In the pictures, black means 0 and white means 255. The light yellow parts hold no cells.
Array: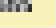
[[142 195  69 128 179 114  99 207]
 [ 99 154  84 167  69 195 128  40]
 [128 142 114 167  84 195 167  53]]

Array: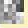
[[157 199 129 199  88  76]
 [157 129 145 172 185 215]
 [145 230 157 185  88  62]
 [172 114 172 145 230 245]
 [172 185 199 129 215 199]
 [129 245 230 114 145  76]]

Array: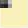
[[ 48  32 159]
 [103  90 199]]

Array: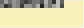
[[131  49  86 147 131  61 147 147 116 172  34 160 116 160 187  73]
 [101 160 116 147 131  86  61  86 116 116  86 172 116  49 187 101]]

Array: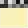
[[ 45  45 151  99 137  85 125]
 [196  71 224 167  15 196  30]]

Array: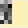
[[ 87 116  11]
 [ 41 173  71]
 [116 101  87]
 [173  55 101]
 [226  55 132]
 [201 145 187]]
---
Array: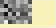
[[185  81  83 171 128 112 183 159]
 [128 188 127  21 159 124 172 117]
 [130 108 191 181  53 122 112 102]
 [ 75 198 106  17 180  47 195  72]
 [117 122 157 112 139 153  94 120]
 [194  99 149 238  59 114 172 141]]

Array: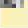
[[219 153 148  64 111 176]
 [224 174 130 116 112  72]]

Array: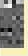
[[203 184 175  80 206  36]
 [ 97  89 174 217 250  66]
 [ 98 114 106 100 100 100]
 [108  95 118 102 110  88]
 [ 54 142  83 109  93 153]
 [107  86 103 101 103  90]
 [ 85 120  98 101  89 117]
 [ 99  63  16  64   1  92]
 [107  95 128 114 154  76]
 [ 93 124  71  70  84 106]
 [ 52  74  96 102  54 112]
 [100 110 110 101 103  96]]

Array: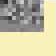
[[126 170  74  44 146  81 159 205 106 173 138]
 [ 99 213 107 125 160 121  96 147 120 159 102]
 [104 182 141 171 132 175  83 106 134 119  70]
 [149 183 154 163 191  90  99 185 128 131 155]
 [123  91 103  86  59 181 120 101 138 161  81]
 [172 127 137 135 112 111 114 156 184 136  95]
 [136 130 135 134 137 136 132 141 138 133 128]
 [133 149 139 138 128 131 143 125 133 139 143]]

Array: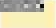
[[113 199 144 127 137 147 143 151 115 134 148]
 [221  14 137 167 147 138 157 136 202 160 136]
 [155 134 136 133 139 142 156 152 144 143 140]]

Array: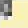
[[100  96 128]
 [176  90 109]
 [159 118 105]
 [ 94  58 168]
 [178 243 231]]

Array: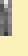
[[233 136 135]
 [184 125  79]
 [123 146  82]
 [ 93 128 102]
 [107 140 114]
 [ 97 142 128]
 [ 94 123 103]
 [ 88 129 113]
 [ 53 117 113]]

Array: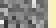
[[104 129 111 159 136 129 143 140  93 115 225 102]
 [100 117  86  91 153 115 100 149 145 121 211 146]
 [136 120 174 185  90 102 108 101 131 102  90 136]
 [107 130  98 179 132 129 141 137 119 116 119 101]
 [116 135 115  90 140  67 135 141  96 133 168 118]
 [170 109 241  53 115 120  95 124 127  64 179 136]
 [149  95 136  52 155 146  66 157 132  99  88 178]]

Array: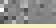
[[131 153 127 210 133 105 132 154 170 140 133 160 142 134]
 [145 138 192 135 127 138 122 173 184 135 129 133  95 132]
 [137 154 250  87 144 143 130 118  79 132 141 131 140 135]
 [133 116 126 154 132 138 127 155 112 135 134 118 125 135]
 [130 139 100  59 123  83 149 134 185 135 136 137 132 130]
 [134 133  79 121 130 184 134 139  96 131 131 128 129 133]]
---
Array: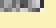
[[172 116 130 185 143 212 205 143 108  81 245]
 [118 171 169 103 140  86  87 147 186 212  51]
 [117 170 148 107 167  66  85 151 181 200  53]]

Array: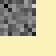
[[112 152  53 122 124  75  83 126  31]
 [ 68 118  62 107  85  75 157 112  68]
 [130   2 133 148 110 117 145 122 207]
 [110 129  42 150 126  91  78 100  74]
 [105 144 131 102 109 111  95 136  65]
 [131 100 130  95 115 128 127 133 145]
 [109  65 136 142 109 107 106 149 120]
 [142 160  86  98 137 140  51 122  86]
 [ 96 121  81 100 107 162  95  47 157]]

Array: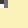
[[255 116]
 [ 57 113]]

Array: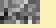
[[ 66 123 126 116 201 129  75 227  92 148]
 [117 160 109 152 170 156 205  94  90 105]
 [117 159 111 114 130 193  85 132 140 106]
 [122  67 142 169 183 122  95 159 112  98]
 [169  23 167  96  65 113 121 105 115 157]
 [ 25  60  90 144  69  91  50 158  87  93]]

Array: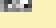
[[173 112 145 135 127 162 135 143]
 [151  73  51 181 142 243 252 105]
 [170  96 230 148 203 217  30  73]]

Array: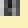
[[200  67  57 142  87]
 [205  78  33 127  81]
 [208  87  24 120  78]
 [198  67  86 153  89]]

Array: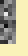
[[ 53  47 182 143]
 [ 33 134 154 111]
 [103 143  86 109]
 [117  57  98 123]
 [126 233  76 132]
 [ 76 150 137 141]
 [ 60  59 102  68]
 [143  15  99  88]
 [ 76 171 143 109]
 [104 135 111 133]
 [162 123  81 148]]

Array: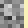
[[131 130  93 144 166  94]
 [169 121 112 147 150 134]
 [ 72 187 211 130 130 205]
 [158 190 171 146 144 163]
 [ 93 187 192 148 130 173]
 [145  79  47 191  91 103]
 [155 130 145 138 120 142]]

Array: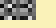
[[  7 147 228  13 105  22  32 217  88]
 [158  85  55 165  95 157 134  43 121]
 [ 11 140 232  33  80  35  17 192  95]
 [176  83  27 167 117 164 162  43 119]
 [135  96  76 128 117 129 128  88 109]]
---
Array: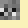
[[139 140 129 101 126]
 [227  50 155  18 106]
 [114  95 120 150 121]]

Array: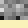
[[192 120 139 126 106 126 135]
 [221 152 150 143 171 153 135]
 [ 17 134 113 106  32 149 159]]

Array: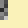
[[131  75]
 [ 41 130]
 [114 197]]

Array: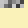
[[197 187 102 138 164  69]]

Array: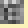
[[139 212 144 210 155 108]
 [125  49 167 123 135 161]
 [155  68 180 134 154 144]]

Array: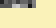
[[ 35 100  80 113  65 101 103  69 128]]
